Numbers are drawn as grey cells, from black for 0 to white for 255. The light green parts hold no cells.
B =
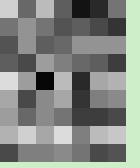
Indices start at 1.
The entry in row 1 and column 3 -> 187
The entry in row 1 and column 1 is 208
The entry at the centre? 187
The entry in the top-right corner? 116
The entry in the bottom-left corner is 73
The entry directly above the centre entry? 127
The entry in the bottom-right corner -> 83
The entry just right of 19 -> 41
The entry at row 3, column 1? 83
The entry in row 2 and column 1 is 116
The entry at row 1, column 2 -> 104
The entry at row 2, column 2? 147
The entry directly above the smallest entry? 157
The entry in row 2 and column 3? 116
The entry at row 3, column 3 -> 94

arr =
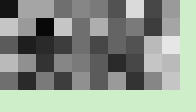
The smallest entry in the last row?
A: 42
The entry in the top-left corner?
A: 20
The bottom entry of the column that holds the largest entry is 197
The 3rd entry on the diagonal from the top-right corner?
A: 82
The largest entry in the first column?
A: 197
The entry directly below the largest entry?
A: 186
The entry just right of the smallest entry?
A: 197
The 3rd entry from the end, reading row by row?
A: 51
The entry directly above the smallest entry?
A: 165
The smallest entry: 8
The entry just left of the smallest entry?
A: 154
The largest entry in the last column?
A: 230
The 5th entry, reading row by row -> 134
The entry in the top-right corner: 154
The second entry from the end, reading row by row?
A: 134

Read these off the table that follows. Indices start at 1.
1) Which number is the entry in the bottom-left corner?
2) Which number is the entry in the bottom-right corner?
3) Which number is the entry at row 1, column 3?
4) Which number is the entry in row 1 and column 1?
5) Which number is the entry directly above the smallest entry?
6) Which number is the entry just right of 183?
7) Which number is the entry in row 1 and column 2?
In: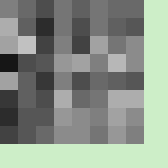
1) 66
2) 127
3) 77
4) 127
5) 162
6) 139
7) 105

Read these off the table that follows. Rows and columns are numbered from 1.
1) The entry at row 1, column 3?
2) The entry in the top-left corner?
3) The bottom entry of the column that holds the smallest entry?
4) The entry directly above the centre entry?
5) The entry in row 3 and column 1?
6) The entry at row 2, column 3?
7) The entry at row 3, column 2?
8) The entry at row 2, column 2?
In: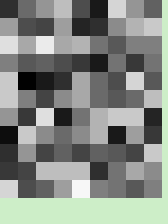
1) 149
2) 47
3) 77
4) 168
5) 223
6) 68
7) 168
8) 77

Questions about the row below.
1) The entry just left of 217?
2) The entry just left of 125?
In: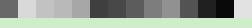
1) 104
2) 92

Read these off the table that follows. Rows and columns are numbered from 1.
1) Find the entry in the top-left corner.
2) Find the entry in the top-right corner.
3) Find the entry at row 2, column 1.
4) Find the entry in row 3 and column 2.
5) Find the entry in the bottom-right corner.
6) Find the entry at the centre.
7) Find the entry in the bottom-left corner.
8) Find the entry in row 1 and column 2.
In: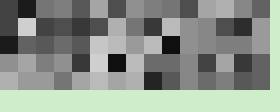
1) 67
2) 98
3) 67
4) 98
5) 98
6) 154
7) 176
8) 27

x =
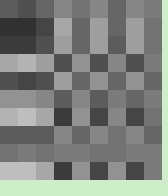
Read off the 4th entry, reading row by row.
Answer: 134
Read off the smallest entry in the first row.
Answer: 80
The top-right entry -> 123
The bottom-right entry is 123
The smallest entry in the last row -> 59
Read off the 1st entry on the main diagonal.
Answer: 92
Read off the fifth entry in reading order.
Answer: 114
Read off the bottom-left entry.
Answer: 190
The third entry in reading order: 102
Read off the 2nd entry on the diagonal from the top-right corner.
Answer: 158
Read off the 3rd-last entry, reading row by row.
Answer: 146
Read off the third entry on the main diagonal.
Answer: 80
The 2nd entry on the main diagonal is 49
